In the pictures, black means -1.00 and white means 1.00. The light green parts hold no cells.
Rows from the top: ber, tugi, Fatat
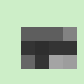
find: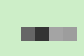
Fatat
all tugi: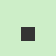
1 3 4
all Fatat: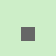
1
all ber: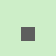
1 2 3
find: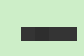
tugi
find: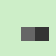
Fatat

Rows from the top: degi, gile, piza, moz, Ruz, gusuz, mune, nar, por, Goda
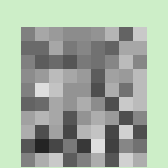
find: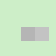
nar
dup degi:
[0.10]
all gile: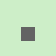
7
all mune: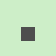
8
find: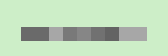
gile

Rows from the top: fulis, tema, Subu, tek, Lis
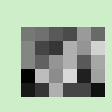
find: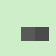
fulis
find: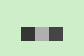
Lis

